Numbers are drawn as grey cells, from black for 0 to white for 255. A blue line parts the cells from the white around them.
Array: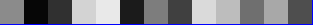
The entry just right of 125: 64
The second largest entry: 218
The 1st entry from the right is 78
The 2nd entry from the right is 168

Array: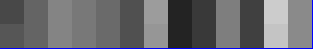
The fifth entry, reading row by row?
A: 106
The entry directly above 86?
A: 72
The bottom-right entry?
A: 138
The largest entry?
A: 204
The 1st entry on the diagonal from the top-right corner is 138
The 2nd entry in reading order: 100

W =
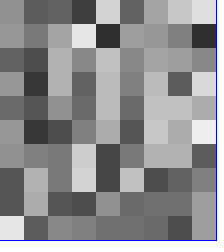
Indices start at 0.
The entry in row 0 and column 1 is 92
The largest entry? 238
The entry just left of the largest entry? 171
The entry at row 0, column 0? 144
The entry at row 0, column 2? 98
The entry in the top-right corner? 223
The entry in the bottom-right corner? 158
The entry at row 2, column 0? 98
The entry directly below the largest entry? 92
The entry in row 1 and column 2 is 164
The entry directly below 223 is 47
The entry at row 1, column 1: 120
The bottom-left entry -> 230
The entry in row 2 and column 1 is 77
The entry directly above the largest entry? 171
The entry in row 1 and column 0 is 150

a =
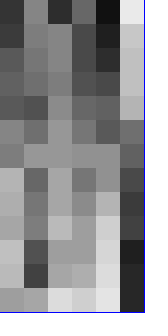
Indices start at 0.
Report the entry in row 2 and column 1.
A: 118
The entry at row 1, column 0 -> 59
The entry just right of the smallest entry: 234
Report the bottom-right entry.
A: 39
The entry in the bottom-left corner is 158
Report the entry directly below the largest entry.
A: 199
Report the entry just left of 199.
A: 31
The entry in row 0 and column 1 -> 133
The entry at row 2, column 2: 133
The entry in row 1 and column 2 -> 133
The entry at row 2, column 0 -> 89
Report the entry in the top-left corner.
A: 52
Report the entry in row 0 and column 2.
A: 45

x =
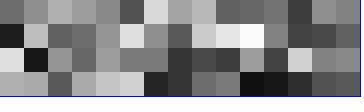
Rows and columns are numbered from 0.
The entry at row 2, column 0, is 222
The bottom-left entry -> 176
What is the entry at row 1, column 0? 29
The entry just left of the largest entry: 230
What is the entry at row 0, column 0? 109
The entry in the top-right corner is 130
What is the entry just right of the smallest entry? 23
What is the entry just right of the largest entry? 130
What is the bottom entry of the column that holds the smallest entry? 15
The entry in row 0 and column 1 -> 143
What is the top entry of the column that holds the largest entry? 103
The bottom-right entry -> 89
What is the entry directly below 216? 143
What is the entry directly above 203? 184

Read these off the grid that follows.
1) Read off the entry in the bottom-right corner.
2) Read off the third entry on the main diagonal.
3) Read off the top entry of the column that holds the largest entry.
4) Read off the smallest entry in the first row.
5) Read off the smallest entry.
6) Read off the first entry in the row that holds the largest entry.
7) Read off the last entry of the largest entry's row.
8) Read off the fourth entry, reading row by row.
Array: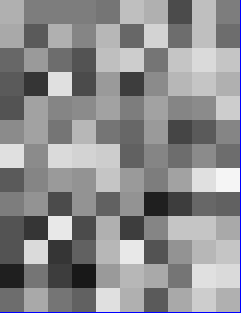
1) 176
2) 109
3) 125
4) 75
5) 24
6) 90
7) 245
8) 125

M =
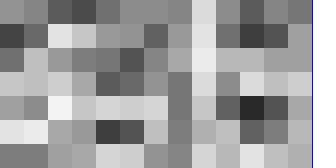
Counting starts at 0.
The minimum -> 41
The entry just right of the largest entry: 198
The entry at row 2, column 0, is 112
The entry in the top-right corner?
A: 118
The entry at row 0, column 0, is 147
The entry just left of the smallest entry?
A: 97
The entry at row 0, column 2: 91
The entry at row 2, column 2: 153
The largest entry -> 243
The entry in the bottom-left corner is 125
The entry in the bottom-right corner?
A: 176
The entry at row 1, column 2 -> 227
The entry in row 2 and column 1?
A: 191
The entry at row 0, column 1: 133
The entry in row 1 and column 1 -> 105
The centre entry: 147
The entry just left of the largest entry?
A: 140
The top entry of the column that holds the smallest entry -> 91
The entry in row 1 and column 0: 68
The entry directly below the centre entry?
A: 213
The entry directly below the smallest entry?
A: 97
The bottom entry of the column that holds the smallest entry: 227

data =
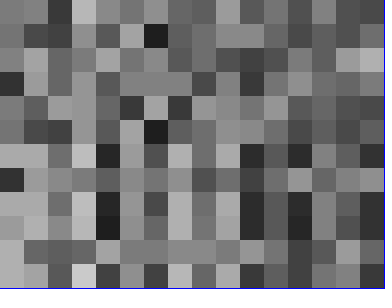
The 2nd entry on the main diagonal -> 73
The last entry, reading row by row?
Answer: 57
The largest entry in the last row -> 202
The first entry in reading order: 123
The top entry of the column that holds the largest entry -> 183
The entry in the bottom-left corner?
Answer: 176
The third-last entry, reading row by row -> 116
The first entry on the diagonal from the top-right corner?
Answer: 73
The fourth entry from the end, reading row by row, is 65
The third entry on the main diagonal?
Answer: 102
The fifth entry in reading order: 137
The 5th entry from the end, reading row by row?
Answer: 94
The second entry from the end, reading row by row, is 129

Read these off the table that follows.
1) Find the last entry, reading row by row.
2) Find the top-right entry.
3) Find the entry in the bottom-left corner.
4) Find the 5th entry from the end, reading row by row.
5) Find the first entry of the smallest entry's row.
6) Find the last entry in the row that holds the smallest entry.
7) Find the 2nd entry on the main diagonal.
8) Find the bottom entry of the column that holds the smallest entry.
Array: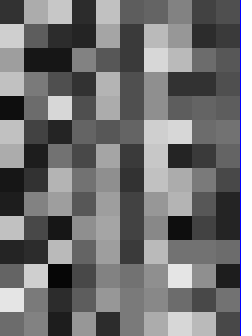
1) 72
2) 79
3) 108
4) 122
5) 100
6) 29
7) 93
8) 29

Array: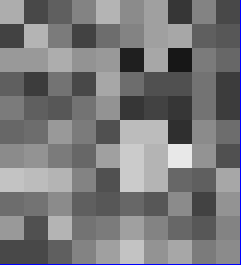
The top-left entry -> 173
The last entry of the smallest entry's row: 103
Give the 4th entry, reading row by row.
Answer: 131
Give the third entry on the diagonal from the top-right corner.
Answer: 23
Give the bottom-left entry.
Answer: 72
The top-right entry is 72
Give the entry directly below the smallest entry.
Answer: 80
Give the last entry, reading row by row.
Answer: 139
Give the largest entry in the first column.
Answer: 195
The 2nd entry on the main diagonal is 180
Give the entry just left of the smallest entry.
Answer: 167
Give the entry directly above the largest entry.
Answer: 47
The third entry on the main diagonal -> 173
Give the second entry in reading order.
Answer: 72
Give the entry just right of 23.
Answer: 123
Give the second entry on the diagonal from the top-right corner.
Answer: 95
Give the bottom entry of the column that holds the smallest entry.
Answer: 167
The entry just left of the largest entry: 180
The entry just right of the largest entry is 147
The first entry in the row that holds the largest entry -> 139
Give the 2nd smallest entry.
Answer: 31
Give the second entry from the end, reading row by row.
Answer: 123
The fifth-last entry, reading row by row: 195
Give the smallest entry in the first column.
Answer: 66
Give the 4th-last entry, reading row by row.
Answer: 147
